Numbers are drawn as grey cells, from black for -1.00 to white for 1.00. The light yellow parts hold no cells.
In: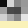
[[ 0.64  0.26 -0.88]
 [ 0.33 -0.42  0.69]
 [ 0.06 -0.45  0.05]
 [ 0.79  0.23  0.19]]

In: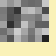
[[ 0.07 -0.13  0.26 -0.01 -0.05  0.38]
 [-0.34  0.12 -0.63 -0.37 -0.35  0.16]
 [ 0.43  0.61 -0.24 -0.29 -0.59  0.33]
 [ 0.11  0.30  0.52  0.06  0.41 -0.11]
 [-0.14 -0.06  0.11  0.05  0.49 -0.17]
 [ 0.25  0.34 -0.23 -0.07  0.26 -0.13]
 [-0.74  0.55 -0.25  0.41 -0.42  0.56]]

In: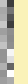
[[ 0.24  0.15  0.39  0.16  0.15  0.52  0.37  0.25  0.55  0.36  0.31  0.52]
 [ 0.33  0.99 -0.21  0.73  0.92  0.11  0.08  0.11 -0.52 -0.33 -0.09 -0.52]]

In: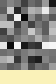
[[-0.02  0.34 -0.14  0.79 -0.27 -0.50  0.49  0.15 -0.26 -0.18]
 [-0.28  0.49 -0.05 -0.91 -0.37  0.20  0.50 -0.48  0.59  0.05]
 [-0.19 -0.58 -0.25  0.91 -0.07 -0.28 -0.52  0.89 -0.70 -0.09]
 [ 0.16 -0.03 -0.04 -0.81  0.11 -0.03 -0.01 -0.93 -0.14 -0.50]
 [-0.42 -0.67  0.09 -0.55 -0.01  0.56 -0.48  0.09  0.40 -0.16]
 [-0.13 -0.78 -0.03 -0.63  0.36  0.09 -0.09 -0.28  0.29 -0.29]
 [-0.19  0.04 -0.05  0.89  0.00 -0.27 -0.27 -0.01  0.84  0.21]
 [ 0.23 -0.13 -0.09  0.93  0.23  0.50  0.36 -0.31  0.07 -0.83]]

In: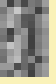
[[-0.04  0.21 -0.12 -0.07  0.15 -0.11 -0.04  0.17  0.10 -0.07  0.20]
 [-0.24  0.21  0.32  0.20  0.52 -0.36 -0.50  0.42  0.34  0.25 -0.48]
 [ 0.24 -0.39  0.47  0.38  0.36  0.33  0.02  0.10  0.11  0.57 -0.01]
 [-0.02 -0.18 -0.16 -0.19  0.08  0.08  0.17 -0.29 -0.31  0.07 -0.43]
 [-0.49 -0.42  0.07 -0.41 -0.50 -0.50 -0.45 -0.38 -0.33 -0.01 -0.05]
 [ 0.03  0.04 -0.45  0.03 -0.04 -0.01 -0.09  0.00  0.02 -0.50 -0.14]
 [ 0.20  0.25  0.01  0.24  0.15  0.16  0.11  0.25  0.30 -0.06  0.22]]

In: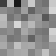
[[ 0.08  0.33  0.24  0.04  0.42  0.47  0.10 -0.51]
 [ 0.25  0.12 -0.08  0.11  0.14 -0.09  0.00  0.46]
 [ 0.32  0.51 -0.03 -0.05  0.69  0.07 -0.10 -0.82]
 [ 0.34  0.31  0.13  0.32  0.26 -0.18  0.25  0.14]
 [ 0.03  0.33 -0.23  0.15  0.44  0.17 -0.22  0.58]
 [ 0.20  0.11  0.08 -0.04  0.17  0.21  0.01 -0.02]
 [ 0.51  0.05 -0.02 -0.09  0.08 -0.31  0.05 -0.11]
 [ 0.16  0.20  0.51  0.64 -0.01  0.01  0.66  0.57]]

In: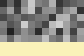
[[ 0.26 -0.08  0.00 -0.44 -0.19 -0.63]
 [-0.19 -0.73 -0.34 -0.21  0.24 -0.19]
 [ 0.28 -0.24 -0.19 -0.07 -0.50 -0.62]
 [ 0.14  0.12  0.61 -0.31  0.24  0.06]
 [ 0.09 -0.09 -0.03 -0.21  0.54  0.58]
 [ 0.10 -0.66 -0.18 -0.08 -0.43  0.01]
 [ 0.49  0.05 -0.46 -0.05  0.11 -0.09]
 [-0.01  0.31  0.47 -0.55  0.15  0.38]
 [-0.14 -0.58  0.62  0.39 -0.36 -0.57]
 [ 0.48  0.24  0.27  0.42  0.11 -0.36]
 [-0.18 -0.48 -0.10 -0.21  0.31 -0.24]
 [ 0.19  0.26 -0.30  0.34 -0.61 -0.13]]
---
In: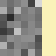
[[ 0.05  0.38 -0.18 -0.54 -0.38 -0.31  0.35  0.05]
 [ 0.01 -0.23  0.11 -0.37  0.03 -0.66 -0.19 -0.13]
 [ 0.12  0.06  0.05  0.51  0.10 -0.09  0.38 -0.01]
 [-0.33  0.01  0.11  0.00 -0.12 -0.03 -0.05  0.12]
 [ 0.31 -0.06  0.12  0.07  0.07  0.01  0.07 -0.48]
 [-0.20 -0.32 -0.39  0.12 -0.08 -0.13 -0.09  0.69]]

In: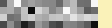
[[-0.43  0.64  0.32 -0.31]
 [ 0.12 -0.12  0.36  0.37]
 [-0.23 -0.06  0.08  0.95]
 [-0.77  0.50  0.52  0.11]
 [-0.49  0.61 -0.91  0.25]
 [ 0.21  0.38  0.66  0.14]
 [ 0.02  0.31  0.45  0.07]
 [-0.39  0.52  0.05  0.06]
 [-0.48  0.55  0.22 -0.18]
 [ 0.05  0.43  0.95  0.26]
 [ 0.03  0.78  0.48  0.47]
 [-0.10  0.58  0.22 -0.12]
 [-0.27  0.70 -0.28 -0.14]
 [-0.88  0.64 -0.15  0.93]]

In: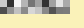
[[-0.39  0.59]
 [ 0.15 -0.61]
 [ 0.51  0.92]
 [ 0.08  0.42]
 [ 0.68 -0.08]
 [ 0.54  0.26]
 [ 0.07 -0.61]
 [-0.35  0.26]
 [-0.04  0.79]
 [-0.03  0.33]]

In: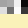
[[ 0.74  0.28]
 [-0.13  0.33]
 [ 0.98  0.88]
 [-0.57 -0.93]]

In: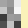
[[-0.38 -0.54  0.56  0.29]
 [ 0.53  0.22  0.08  0.20]
 [-0.50  0.19  0.93  0.84]]

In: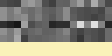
[[ 0.01  0.13 -0.63  0.13  0.13 -0.38]
 [-0.05 -0.05 -0.73 -0.05 -0.05 -0.45]
 [ 0.30  0.21 -0.83  0.04  0.13 -0.48]
 [-0.49 -0.29  0.26  0.11 -0.09  0.11]
 [-0.22 -0.19 -0.39 -0.16 -0.16  0.21]
 [-0.24 -0.14 -0.26 -0.03 -0.07  0.04]
 [-0.21 -0.24 -0.22 -0.21 -0.23 -0.38]
 [-0.18 -0.22 -0.70 -0.30 -0.26 -0.50]
 [-0.11 -0.11 -0.64 -0.15 -0.15 -0.23]
 [-0.08  0.03 -0.65  0.09  0.09 -0.25]
 [-0.36 -0.33 -0.02 -0.26 -0.30  0.01]
 [-0.57 -0.47  0.72 -0.37 -0.37  0.23]
 [-0.30 -0.34  0.03 -0.41 -0.41 -0.23]
 [-0.38 -0.38  0.75 -0.48 -0.38  0.34]
 [-0.45 -0.45  0.02 -0.40 -0.45 -0.11]
 [-0.16 -0.16 -0.71 -0.21 -0.16 -0.43]]
